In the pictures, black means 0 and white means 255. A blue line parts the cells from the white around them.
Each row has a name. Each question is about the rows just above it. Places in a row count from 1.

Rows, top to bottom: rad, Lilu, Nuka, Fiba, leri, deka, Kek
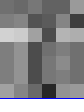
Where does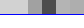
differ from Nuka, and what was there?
2, [204]
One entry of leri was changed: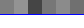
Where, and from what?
3, [76]

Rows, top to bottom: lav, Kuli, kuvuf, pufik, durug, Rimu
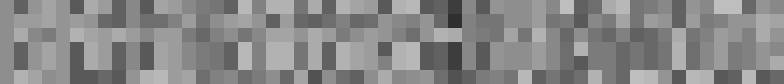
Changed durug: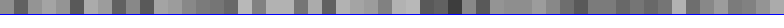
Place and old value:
17, [97]
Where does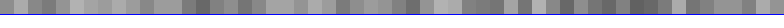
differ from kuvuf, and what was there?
52, [156]
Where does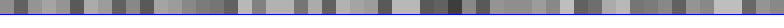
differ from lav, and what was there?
29, [178]

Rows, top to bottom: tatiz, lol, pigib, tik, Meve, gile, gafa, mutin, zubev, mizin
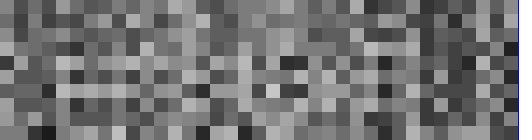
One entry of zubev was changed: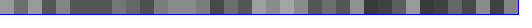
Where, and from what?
14, [132]
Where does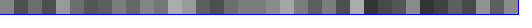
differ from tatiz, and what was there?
25, [86]

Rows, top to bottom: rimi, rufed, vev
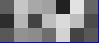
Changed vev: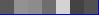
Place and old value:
7, [88]
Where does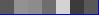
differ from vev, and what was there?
6, [67]
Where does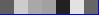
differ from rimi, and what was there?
2, [198]

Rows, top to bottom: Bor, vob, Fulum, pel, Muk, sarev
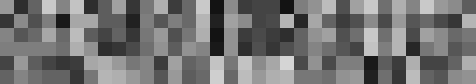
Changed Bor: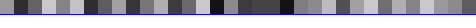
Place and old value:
23, [146]
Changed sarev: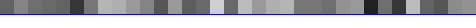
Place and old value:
4, [99]
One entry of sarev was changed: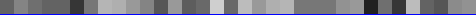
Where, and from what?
24, [111]
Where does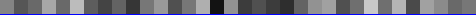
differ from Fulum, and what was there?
19, [74]
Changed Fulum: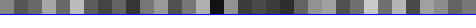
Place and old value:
33, [105]
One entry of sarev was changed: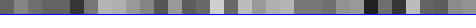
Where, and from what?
32, [86]

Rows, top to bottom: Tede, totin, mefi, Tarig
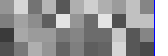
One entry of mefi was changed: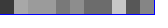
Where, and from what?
6, [133]
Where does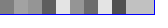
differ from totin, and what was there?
3, [141]
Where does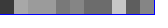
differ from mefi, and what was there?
10, [87]
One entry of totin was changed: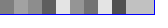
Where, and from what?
7, [108]
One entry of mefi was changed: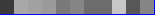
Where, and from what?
3, [155]
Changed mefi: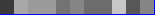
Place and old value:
5, [121]

